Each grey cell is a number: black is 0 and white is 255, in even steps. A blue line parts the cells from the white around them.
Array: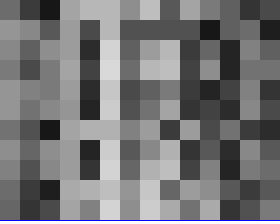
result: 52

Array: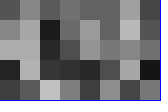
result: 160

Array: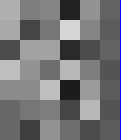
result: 147

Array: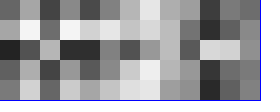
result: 122

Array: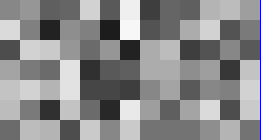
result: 188

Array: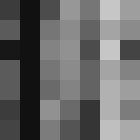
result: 198

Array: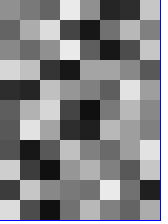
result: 45

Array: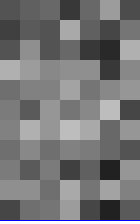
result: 156
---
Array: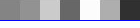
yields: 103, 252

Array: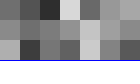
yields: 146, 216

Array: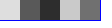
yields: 45, 222

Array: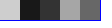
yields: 51, 206

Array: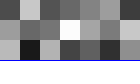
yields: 252, 252

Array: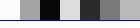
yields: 221, 252

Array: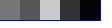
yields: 201, 201

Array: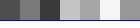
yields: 196, 245
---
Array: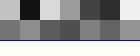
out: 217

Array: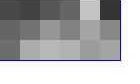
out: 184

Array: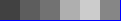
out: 175

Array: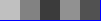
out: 145

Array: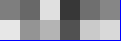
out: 224

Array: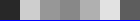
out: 206
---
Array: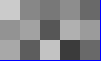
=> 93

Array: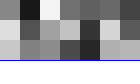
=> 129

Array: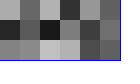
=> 138

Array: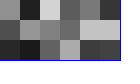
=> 26

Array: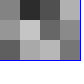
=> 169

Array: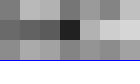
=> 170

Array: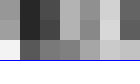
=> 88

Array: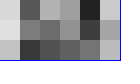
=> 56

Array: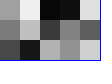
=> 22

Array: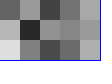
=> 128
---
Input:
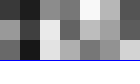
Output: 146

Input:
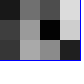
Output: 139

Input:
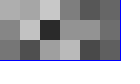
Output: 73

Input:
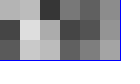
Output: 126

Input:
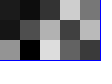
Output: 98

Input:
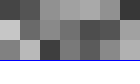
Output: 137

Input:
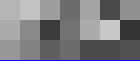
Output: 73

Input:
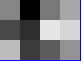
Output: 92

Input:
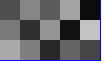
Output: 99
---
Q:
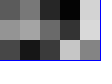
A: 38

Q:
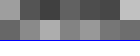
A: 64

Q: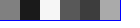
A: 246

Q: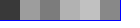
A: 124

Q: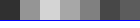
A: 212

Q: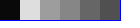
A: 157
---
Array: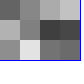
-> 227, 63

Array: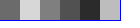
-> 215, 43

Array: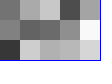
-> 249, 55

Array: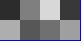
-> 216, 44

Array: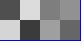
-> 220, 59

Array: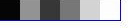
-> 253, 5

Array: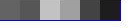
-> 194, 29
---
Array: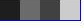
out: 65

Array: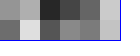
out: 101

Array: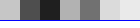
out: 219

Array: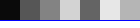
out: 231

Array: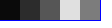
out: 224

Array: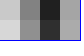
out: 32

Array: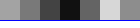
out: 215
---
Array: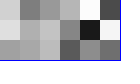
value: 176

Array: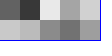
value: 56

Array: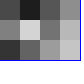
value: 212

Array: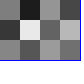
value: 233

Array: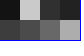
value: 202

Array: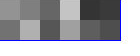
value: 127

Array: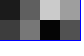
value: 95
